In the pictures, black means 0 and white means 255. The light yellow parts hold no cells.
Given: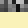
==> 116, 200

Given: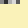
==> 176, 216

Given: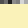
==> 139, 213

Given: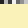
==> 240, 240

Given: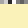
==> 252, 252

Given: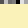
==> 124, 225

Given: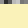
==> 185, 198

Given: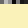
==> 8, 189

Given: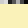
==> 85, 221

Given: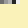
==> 180, 240
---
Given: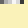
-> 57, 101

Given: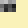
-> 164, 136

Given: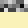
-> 237, 36

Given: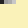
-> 199, 34

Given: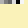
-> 246, 178

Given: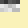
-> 64, 202

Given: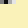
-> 229, 128

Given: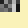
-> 61, 105

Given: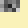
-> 90, 175

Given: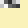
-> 222, 194
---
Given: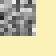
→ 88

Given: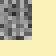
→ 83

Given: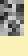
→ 182

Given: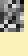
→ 38

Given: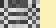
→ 205

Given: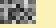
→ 59

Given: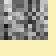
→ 102

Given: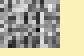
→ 162
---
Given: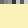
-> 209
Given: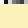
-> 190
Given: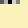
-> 131
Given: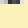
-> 226
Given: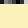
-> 208
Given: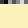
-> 109
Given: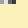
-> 62
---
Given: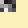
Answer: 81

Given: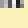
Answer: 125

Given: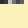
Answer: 98

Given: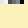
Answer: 7

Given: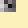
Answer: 102

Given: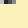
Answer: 137

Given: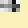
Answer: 164

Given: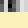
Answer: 212
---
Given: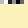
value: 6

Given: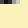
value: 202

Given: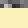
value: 101

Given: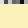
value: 117

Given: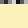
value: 18

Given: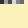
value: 131
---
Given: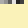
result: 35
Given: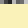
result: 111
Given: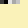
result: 168
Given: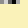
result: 3
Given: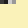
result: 205
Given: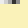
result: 50
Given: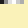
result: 200
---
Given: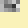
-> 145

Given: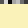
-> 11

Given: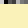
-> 89

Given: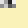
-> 88

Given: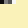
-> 85

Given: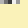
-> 59

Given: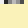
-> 132

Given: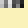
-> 215

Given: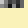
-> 19

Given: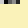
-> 94
